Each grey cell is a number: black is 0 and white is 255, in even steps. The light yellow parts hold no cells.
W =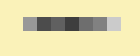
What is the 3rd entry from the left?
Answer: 96
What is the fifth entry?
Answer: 110
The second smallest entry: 76

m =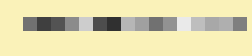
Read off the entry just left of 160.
182
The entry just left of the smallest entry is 77
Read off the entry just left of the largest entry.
146

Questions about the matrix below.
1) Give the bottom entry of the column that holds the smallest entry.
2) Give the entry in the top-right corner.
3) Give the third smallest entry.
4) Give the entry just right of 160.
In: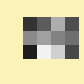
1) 29
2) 78
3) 71
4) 130

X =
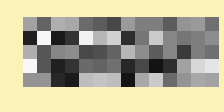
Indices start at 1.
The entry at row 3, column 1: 175
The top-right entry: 112
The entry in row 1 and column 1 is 162
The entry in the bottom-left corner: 148
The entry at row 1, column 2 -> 99
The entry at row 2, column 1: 32
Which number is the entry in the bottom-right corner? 162
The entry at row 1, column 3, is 175
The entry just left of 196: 189
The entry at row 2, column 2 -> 248
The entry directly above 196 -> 99
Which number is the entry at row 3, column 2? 86

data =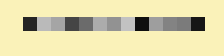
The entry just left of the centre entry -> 172
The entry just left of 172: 107
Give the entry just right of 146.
194

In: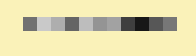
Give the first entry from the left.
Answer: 113
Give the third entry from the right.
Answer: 23
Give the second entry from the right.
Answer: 87

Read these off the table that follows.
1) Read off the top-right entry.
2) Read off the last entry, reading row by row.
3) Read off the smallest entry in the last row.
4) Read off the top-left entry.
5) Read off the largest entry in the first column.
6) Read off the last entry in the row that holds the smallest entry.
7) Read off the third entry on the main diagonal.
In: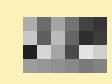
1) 54
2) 130
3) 122
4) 173
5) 200
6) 207
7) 165

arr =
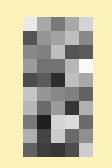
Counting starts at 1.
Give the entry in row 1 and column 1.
234
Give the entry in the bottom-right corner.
204
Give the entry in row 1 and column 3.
121
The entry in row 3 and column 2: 128
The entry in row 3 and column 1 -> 136
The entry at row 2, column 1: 84
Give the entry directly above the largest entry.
91
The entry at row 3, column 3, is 190
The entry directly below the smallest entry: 68
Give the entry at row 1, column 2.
168
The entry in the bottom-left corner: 98
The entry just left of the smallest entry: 121
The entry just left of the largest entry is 183
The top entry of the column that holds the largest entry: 212
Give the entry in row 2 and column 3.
162

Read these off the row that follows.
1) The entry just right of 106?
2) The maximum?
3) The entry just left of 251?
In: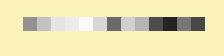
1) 208
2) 251
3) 236

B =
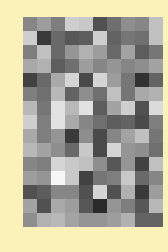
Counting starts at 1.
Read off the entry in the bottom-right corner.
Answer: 99
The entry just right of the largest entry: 200
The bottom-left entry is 142
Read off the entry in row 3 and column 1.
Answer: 126
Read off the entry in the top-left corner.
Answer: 134
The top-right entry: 192
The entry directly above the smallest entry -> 213
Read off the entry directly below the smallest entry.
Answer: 149
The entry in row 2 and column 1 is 206
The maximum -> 246
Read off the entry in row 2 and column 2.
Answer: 58
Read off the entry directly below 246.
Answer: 134
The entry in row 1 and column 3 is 126
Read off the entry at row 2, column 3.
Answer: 105
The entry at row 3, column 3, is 105
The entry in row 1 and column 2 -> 157
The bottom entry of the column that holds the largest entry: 184
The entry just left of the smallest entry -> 87

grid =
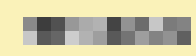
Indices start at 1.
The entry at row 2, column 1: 199
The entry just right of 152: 171
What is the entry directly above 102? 81
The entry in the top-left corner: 138
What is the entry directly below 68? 89
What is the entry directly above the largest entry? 152
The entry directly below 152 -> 205

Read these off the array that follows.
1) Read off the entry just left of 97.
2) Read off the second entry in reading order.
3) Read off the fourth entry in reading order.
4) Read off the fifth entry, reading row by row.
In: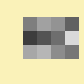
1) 147
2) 161
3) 97
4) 61

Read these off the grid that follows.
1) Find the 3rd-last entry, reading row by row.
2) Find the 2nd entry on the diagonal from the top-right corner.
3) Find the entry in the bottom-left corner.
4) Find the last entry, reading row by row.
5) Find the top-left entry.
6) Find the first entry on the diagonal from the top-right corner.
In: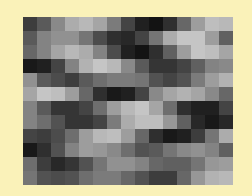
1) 151
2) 157
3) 117
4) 184
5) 61
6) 184

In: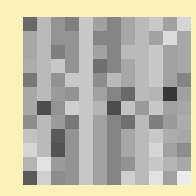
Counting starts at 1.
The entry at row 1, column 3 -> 147
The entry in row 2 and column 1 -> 167
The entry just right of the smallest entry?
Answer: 161
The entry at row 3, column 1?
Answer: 167
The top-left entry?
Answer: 105
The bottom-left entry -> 90
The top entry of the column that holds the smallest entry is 161
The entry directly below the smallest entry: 161
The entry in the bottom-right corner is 235
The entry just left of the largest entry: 161
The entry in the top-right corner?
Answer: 213
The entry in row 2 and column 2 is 186
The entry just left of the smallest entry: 180
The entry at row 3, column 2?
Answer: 186
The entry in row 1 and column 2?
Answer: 186
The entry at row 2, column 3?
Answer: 147
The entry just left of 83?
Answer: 186

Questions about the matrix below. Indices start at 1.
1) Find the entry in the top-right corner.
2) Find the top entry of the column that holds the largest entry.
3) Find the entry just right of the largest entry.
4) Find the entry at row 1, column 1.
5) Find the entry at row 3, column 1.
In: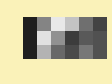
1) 67
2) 232
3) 195
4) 31
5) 31

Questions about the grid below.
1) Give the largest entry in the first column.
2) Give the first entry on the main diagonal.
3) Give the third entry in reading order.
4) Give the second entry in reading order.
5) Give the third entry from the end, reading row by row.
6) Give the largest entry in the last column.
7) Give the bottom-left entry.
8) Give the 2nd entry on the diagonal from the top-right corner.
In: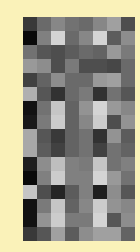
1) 197
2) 57
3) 135
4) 106
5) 160
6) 147
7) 57
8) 92
